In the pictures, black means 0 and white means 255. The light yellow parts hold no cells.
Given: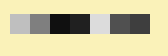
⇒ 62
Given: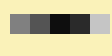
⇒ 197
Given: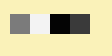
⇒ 58
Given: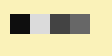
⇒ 103
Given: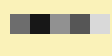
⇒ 217
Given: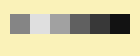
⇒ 18
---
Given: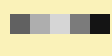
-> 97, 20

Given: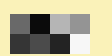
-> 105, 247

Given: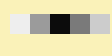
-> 238, 204

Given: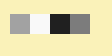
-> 162, 124

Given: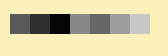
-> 89, 199

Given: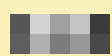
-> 86, 73

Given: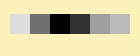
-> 221, 187
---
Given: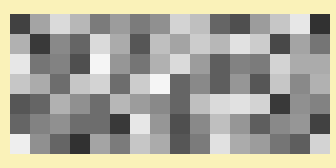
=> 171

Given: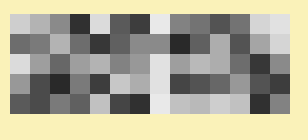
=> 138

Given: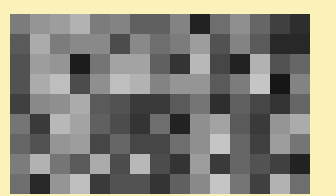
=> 102

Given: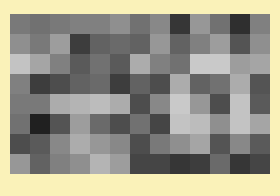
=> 165

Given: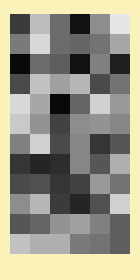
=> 31

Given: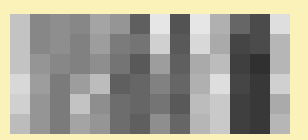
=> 182

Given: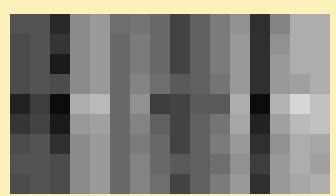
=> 173

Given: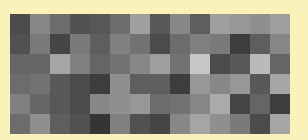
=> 101

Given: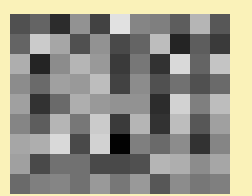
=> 196
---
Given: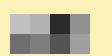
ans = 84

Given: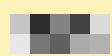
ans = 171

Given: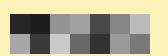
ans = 154

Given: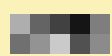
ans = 81

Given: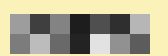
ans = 145

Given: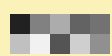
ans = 207

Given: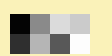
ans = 88

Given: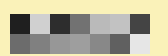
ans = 96

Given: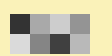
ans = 64

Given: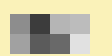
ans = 105
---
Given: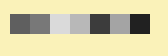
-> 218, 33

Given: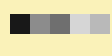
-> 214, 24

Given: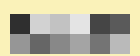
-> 228, 47

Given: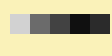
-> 210, 16

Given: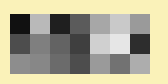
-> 230, 17

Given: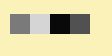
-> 213, 9
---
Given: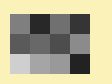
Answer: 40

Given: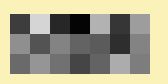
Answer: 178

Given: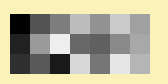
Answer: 146

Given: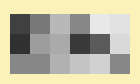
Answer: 135

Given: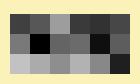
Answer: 58

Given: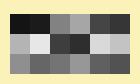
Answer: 166

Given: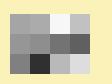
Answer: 171

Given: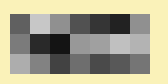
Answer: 53

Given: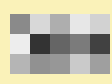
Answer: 174

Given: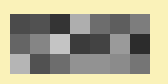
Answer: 109
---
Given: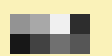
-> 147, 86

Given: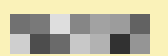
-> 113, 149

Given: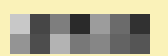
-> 200, 85

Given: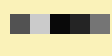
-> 82, 117

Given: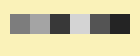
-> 125, 36

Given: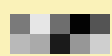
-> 122, 207

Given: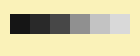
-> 21, 217
